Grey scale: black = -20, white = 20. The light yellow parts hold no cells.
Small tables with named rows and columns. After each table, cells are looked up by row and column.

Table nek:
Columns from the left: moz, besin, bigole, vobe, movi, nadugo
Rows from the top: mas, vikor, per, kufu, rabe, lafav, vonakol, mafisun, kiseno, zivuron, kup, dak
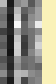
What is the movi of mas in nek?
-6
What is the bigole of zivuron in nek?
2
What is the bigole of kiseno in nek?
4
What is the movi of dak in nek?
-1
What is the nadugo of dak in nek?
1
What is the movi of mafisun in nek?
1
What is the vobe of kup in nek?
8
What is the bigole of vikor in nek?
9
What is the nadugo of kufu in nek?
17
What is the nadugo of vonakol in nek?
13
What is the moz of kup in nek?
2
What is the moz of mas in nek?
9

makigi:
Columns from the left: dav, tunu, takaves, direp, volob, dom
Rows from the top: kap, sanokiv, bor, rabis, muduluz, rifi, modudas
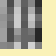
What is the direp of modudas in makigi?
-4
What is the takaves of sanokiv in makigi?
11
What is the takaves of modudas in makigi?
11
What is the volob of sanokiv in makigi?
7
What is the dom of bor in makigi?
-3
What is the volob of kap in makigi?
1
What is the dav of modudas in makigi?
1
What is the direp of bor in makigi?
-5
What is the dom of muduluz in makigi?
-14
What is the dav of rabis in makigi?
4
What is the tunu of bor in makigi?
-2
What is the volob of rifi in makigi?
-4
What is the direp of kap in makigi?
-5
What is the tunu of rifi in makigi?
-8
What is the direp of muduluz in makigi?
-4
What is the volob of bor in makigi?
11
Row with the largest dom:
modudas

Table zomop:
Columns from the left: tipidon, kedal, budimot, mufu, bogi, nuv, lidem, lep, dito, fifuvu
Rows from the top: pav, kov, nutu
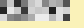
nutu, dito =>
15
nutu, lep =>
9
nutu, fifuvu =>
-10
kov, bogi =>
13
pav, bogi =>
11
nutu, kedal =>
1

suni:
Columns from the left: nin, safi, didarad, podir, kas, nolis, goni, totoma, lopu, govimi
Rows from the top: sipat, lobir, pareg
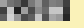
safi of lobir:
11
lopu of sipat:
-1
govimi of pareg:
-14
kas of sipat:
-1
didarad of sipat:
-4
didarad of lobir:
-15
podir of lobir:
5
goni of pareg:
-7
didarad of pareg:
4
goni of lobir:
-3
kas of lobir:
-8
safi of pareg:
13
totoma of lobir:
11
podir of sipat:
-11
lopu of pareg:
4
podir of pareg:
-8
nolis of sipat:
4

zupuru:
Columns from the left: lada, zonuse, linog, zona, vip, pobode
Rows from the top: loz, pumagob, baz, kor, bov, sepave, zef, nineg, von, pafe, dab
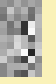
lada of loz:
4
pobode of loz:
4
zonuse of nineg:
12
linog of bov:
0
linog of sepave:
13
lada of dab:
1
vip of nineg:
-14
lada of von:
12
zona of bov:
-12
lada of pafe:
1
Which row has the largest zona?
nineg

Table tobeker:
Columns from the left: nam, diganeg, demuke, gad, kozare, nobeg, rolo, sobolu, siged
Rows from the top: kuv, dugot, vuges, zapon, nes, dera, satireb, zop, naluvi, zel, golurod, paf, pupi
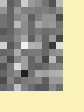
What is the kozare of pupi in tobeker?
-3
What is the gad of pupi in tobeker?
0
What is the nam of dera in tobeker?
-3
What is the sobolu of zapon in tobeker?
4
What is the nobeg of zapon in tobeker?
6
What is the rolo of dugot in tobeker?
0
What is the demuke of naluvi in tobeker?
1
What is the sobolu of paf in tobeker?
4
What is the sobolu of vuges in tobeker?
3
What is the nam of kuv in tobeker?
10
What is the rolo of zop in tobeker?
-4
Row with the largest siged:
satireb

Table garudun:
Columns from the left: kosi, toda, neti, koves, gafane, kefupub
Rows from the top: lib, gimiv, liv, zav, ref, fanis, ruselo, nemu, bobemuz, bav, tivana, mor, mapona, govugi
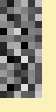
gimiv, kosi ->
-10
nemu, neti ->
11
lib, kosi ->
-5
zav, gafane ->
-2
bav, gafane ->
4
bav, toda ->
4
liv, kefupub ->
10
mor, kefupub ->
-7
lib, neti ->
1
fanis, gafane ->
-2
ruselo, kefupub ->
-2
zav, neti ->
-9
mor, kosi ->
-5
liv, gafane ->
-7

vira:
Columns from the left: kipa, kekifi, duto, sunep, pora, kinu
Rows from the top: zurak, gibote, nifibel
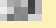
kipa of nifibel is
11
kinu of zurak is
8
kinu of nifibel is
13
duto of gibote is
1
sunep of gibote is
2
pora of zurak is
-10
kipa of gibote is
17
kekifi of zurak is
7
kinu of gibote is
8
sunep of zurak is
10
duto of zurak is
5
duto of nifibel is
2
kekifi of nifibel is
-2
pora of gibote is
-9
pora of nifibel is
13
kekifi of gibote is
13
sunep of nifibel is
1
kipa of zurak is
15
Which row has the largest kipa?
gibote

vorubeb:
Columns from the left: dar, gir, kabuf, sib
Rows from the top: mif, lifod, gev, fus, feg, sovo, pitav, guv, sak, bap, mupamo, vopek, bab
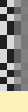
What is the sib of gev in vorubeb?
-1
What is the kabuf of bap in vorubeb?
4
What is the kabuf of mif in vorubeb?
4
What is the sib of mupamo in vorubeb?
0
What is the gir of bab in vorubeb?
-15
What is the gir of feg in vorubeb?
-15
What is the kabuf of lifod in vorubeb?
-5
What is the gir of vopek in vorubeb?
14
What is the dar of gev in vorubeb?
-15
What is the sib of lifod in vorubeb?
0
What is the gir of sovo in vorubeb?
14

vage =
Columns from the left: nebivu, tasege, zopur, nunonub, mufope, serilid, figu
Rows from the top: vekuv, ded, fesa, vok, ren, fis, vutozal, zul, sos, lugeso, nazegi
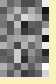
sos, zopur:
12
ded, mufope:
7
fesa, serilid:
7
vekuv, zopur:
0
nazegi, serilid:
-5
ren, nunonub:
-11
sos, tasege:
-6
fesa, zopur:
-2
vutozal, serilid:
3
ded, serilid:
0
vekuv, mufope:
-8
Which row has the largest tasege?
fesa

